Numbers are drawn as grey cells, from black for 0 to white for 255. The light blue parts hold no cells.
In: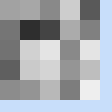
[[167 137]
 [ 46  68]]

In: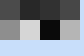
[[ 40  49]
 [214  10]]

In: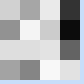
[[166 234]
 [244 204]]

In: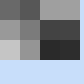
[[ 87 159]
 [123  67]]

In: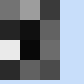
[[157  58]
 [ 16  98]]

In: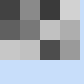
[[138  58]
 [120 193]]

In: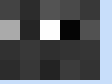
[[ 44  83]
 [ 37 254]]

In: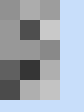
[[172 157]
 [ 78 201]]
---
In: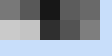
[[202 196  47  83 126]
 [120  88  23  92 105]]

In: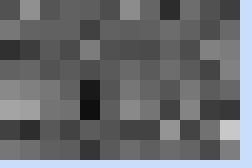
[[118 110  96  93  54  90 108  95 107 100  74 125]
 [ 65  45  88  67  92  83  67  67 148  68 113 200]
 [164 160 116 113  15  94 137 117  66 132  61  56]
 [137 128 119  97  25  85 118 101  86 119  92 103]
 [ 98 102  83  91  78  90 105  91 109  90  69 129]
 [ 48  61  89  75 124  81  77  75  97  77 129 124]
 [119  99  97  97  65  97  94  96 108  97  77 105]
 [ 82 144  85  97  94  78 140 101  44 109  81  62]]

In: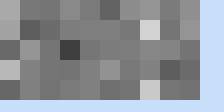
[[103 128 115 122 128 111 116 201 118 114]
 [184 129 117 115 128 146 121 130  94 107]
 [104 148 117  63 118 124 125 135 132 116]
 [163  94 108 125 127 127 120 210 117 148]
 [169 120 117 137 122  99 141 148 123 143]]

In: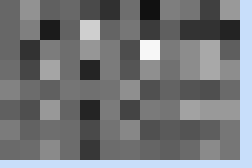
[[106 108 138 108  55 108 110 101  95 106 138 118]
 [123  98 110 108  74 115 135  80  90  84  94 118]
 [ 96  79 152 100  36 123  68 122 117 162 153 153]
 [130 108  96 117 112 115 143  80  99  84  79 106]
 [109  70 165 110  36 123  85 143 113 140 168 141]
 [103  50 124 110 150 123  77 247 122 140 168  94]
 [103 127  27  98 207 100 118  59  95  51  50  35]
 [103 146  96 104  74  48 110  17 126 117  64 153]]

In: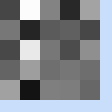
[[161  19 127 125 103]
 [100 158 111 118 110]
 [ 72 233 119  76 143]
 [119  37  91  96  71]
 [ 70 252 131  40 163]]

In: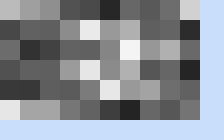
[[230 165 165 118  98  62  36 103  87 116]
 [ 57  56  94  91 123 231 153 163 110  97]
 [ 81  96  95 155 230 139 177  86 102  37]
 [108  50  66  98  96 133 244 151 176 105]
 [ 72  97  95 140 234 153 176  95 100  44]
 [187 159 143  82  74  39 103  89 109 209]]

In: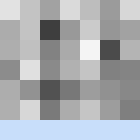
[[175 215 122 172 197 157 127]
 [173 146  82 120 157 145 136]
 [140 224 138 177 196 129 132]
 [174 192 130 170 244  75 180]
 [172 195  62 153 203 150 162]
 [226 195 162 218 189 155 215]]

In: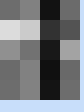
[[109 130  20 109]
 [107 129  16 105]
 [144 114  24 163]
 [220 203  50  83]
 [109 129  18 107]]
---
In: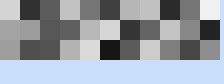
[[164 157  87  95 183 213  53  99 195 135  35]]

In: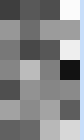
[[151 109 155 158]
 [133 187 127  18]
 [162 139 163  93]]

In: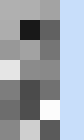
[[173  24  97]
 [229 139 137]
 [109  78 252]]

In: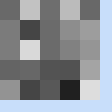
[[123  69 107 141 157]
 [100 103  83  82 164]]

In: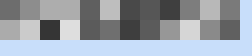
[[171 203  53 222  91 111  62  91 151 214 138  96]]

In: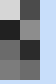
[[ 33 141]
 [124 108]]
